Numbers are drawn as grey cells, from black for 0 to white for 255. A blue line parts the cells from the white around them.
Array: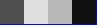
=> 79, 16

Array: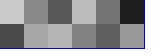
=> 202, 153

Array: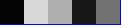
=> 4, 114

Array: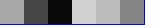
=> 169, 134

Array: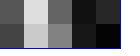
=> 86, 4

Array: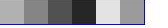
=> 177, 155

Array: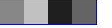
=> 135, 100

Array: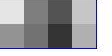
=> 229, 176

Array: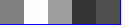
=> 128, 80
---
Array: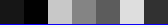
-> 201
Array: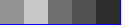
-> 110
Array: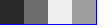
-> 238
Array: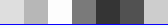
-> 254
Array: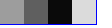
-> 10
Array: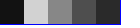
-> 135
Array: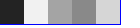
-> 164
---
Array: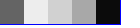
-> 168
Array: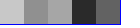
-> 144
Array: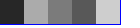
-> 123
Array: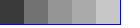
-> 149
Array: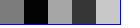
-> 124
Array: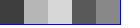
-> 136
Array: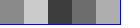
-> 138
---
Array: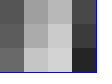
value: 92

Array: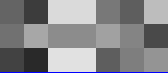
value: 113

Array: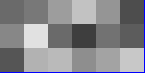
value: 135

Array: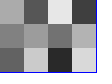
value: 129

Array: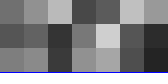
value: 85

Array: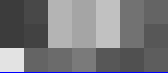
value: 60
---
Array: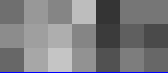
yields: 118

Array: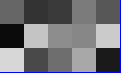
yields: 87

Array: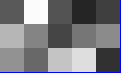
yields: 63

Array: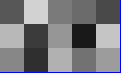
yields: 73

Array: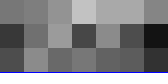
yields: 133

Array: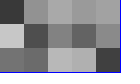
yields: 162

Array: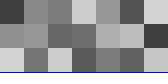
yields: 212

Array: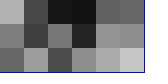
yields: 104

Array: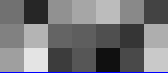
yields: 67

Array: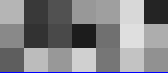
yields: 36
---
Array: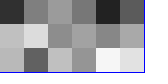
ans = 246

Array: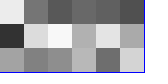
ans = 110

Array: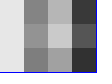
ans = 161

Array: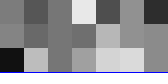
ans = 218

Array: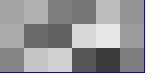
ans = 59

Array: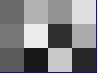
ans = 200

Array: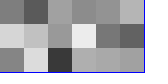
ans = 169

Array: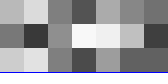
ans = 97

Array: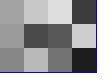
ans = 115
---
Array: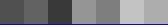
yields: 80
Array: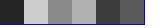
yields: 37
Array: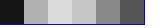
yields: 21
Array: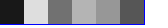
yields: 24
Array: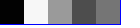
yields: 2
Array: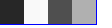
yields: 39
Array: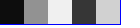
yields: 13
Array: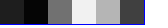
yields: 30
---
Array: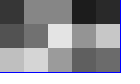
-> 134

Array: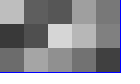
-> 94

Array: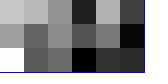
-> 185

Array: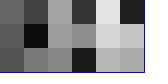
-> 67

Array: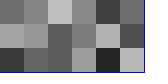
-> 132

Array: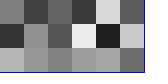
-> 65

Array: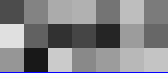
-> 131
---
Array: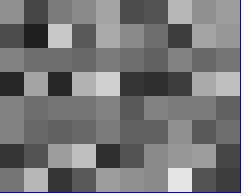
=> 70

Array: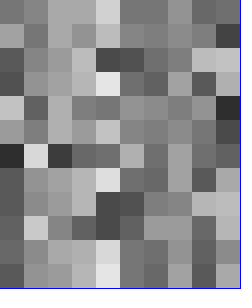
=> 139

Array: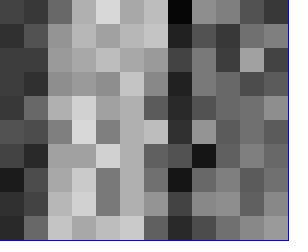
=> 135

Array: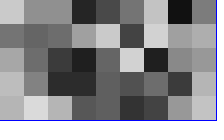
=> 181

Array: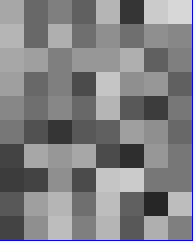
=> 189

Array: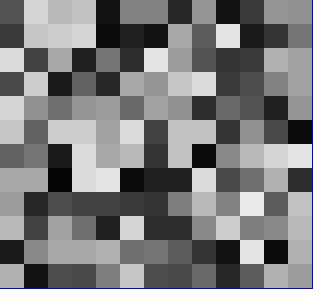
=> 177

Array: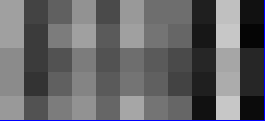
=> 38

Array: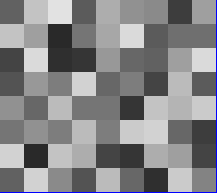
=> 68
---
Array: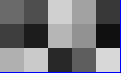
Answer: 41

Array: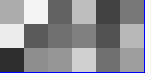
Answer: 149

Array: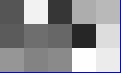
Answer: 138

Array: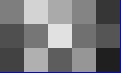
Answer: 93

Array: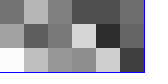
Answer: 150

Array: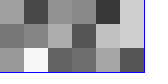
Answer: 99

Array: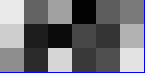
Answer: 213
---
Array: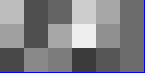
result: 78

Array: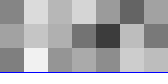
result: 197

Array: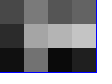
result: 165

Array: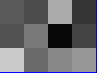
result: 121

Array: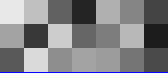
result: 56

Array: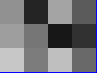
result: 118

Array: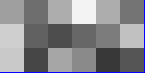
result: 97

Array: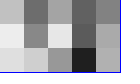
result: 136

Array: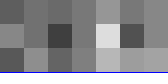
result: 113
